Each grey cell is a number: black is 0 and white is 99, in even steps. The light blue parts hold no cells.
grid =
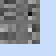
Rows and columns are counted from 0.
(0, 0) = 47
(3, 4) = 37
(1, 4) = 38
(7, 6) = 43
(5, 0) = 44
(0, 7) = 64
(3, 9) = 44
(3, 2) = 57
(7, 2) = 45
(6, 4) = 40
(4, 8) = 53
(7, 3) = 54
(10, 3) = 49
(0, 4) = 50
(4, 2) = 30
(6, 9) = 35
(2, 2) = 39
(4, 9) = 44
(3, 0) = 27
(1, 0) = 44
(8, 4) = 46
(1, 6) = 46
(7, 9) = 31
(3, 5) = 37
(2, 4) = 45
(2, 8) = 56
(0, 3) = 28
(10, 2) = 44
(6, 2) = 49
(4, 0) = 53
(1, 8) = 29
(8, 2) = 38
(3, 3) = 52
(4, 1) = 29

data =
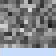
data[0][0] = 35
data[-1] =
[57, 74, 54, 74, 64, 55, 45, 55, 32, 21, 43, 64, 34, 34]
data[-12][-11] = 44
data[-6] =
[81, 79, 43, 36, 43, 19, 36, 50, 32, 60, 48, 52, 11, 24]
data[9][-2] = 50
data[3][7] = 44
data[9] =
[37, 59, 66, 43, 46, 43, 24, 52, 46, 42, 53, 49, 50, 38]
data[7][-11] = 64
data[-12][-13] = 28
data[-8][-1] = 53
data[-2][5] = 29
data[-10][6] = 36
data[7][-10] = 54
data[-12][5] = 43
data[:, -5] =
[51, 38, 24, 35, 58, 65, 60, 30, 43, 42, 36, 21]
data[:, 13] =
[70, 35, 53, 35, 53, 31, 24, 46, 59, 38, 27, 34]
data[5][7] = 45
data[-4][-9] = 42
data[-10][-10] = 56
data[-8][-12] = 52
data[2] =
[38, 32, 54, 59, 56, 35, 36, 84, 37, 24, 55, 57, 31, 53]
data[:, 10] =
[24, 20, 55, 46, 27, 23, 48, 31, 39, 53, 44, 43]
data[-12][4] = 27
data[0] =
[35, 28, 47, 44, 27, 43, 72, 21, 51, 51, 24, 42, 51, 70]
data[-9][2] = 17
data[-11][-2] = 62

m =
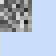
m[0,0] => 86
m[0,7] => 37
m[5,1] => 31
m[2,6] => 18
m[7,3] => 30
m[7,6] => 50
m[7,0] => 57
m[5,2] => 65
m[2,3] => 52
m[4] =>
[46, 73, 40, 31, 83, 66, 64, 69]
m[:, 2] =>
[44, 37, 26, 60, 40, 65, 37, 59]
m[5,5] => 80
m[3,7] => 51
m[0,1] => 29
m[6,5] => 86
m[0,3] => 39
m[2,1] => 63
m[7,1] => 52

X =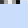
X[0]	23
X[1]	67

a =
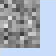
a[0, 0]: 39
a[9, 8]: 52
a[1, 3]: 74
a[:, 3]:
[44, 74, 42, 66, 45, 66, 67, 67, 42, 56, 49, 52]
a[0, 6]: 70
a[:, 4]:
[49, 39, 30, 65, 67, 46, 62, 59, 44, 44, 55, 38]
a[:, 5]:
[46, 44, 48, 41, 53, 29, 61, 45, 24, 79, 66, 55]
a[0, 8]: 56
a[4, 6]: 70
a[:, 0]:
[39, 76, 53, 69, 51, 68, 70, 56, 45, 49, 50, 59]
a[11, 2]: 48
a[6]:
[70, 87, 48, 67, 62, 61, 65, 72, 57, 33]
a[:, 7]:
[63, 62, 55, 48, 56, 85, 72, 46, 78, 47, 48, 48]
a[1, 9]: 50
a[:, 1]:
[58, 26, 65, 64, 49, 70, 87, 31, 61, 23, 74, 53]
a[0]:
[39, 58, 75, 44, 49, 46, 70, 63, 56, 65]
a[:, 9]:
[65, 50, 57, 61, 56, 47, 33, 50, 60, 54, 61, 43]
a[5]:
[68, 70, 49, 66, 46, 29, 55, 85, 58, 47]
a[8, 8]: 77
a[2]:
[53, 65, 62, 42, 30, 48, 42, 55, 35, 57]
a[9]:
[49, 23, 53, 56, 44, 79, 59, 47, 52, 54]
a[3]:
[69, 64, 60, 66, 65, 41, 59, 48, 75, 61]
